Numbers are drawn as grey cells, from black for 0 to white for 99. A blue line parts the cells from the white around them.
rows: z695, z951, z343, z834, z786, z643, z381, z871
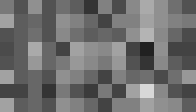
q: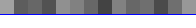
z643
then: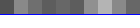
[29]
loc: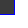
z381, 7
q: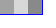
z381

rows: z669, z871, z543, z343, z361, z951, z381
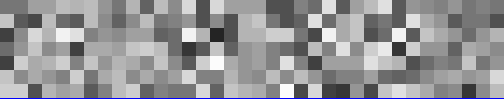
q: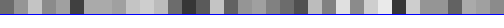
z343
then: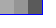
[46]
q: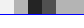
z543

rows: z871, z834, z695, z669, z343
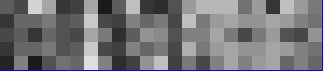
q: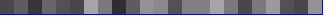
z695
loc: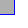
z669, 14
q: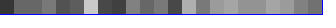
z669
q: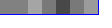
z695
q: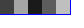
z871
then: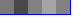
[60]
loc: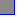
z695, 12

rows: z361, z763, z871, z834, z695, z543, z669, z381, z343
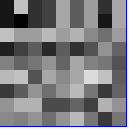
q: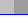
z871
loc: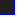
z834, 1
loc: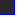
z834, 4
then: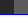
[19]

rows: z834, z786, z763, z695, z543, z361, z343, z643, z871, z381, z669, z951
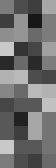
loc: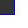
z695, 2
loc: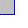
z643, 4
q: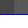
z643
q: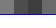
z951

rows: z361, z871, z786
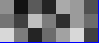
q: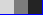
z786
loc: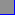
z361, 1
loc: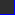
z871, 5
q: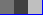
z871
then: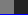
[42]
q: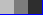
z871

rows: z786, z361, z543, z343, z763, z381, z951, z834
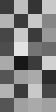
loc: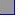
z543, 4
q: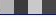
z951
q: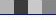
z361

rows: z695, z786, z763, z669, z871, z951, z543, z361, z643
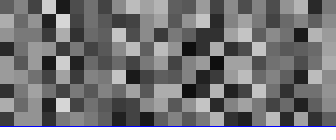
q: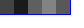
z643
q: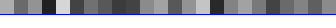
z786
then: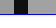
[30]
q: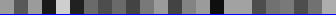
z871

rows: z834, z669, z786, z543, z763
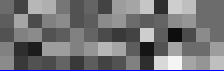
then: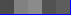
[54]
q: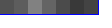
z786
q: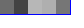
z834
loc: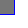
z834, 5
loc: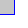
z834, 11

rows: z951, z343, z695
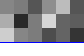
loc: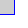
z695, 1
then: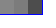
[39]
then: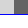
[36]
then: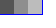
[33]

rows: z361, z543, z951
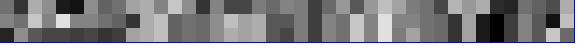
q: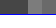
z361
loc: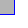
z361, 33
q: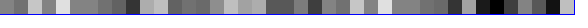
z543
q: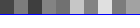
z951
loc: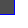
z361, 40
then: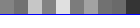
[63]
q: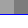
z361

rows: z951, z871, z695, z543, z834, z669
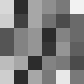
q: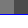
z834
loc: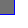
z871, 4
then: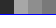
[94]
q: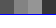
z543
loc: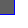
z543, 6
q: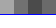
z871
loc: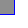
z951, 4

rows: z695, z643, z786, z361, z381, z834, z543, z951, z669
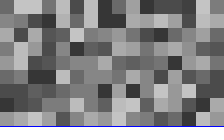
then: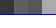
[62]
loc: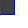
z695, 14
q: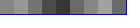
z786
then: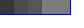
[73]
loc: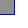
z361, 14
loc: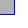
z643, 5
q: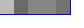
z834

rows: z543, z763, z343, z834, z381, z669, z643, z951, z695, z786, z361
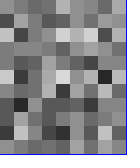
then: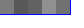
[60]
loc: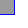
z763, 8
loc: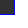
z786, 5
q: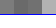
z543
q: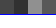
z786
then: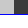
[44]

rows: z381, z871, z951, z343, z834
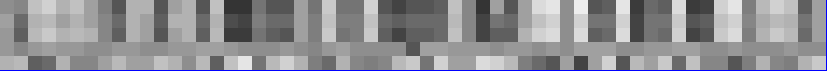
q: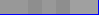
z343
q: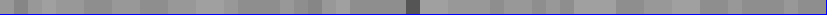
z343
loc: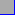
z871, 55
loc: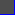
z871, 17

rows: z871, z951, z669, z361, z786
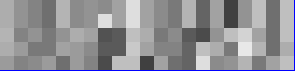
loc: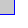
z361, 10
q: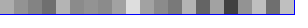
z871
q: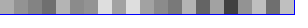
z951
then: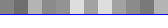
[39]

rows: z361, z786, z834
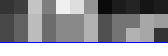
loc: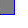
z361, 4
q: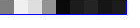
z361

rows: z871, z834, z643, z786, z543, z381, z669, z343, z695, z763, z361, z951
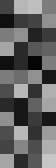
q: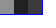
z643
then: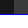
[9]
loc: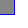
z361, 2
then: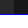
[38]
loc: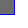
z381, 2

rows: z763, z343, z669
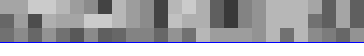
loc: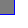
z669, 24
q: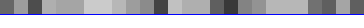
z343
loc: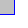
z343, 13
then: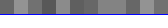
[71]
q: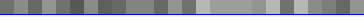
z669

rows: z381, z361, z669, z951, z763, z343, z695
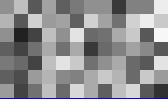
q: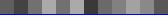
z951
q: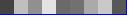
z669
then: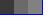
[63]
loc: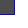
z343, 2
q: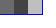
z763
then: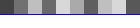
[19]
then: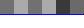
[50]

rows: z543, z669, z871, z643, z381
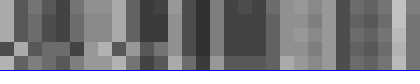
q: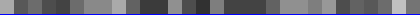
z669
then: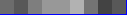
[66]
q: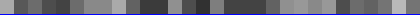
z871
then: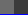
[59]

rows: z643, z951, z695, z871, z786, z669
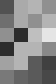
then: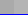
[56]
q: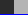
z871
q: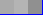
z643
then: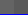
[28]

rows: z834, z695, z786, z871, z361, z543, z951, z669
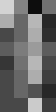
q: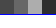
z786
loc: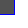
z951, 3

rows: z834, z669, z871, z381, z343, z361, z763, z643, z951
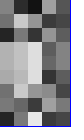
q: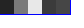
z951
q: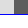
z381

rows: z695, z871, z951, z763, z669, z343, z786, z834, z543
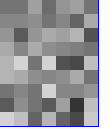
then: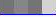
[52]
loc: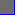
z695, 4
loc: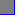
z763, 6
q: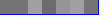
z695
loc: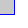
z543, 7
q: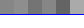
z871

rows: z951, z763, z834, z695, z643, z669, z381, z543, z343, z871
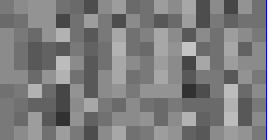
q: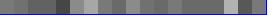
z543
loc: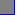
z834, 11

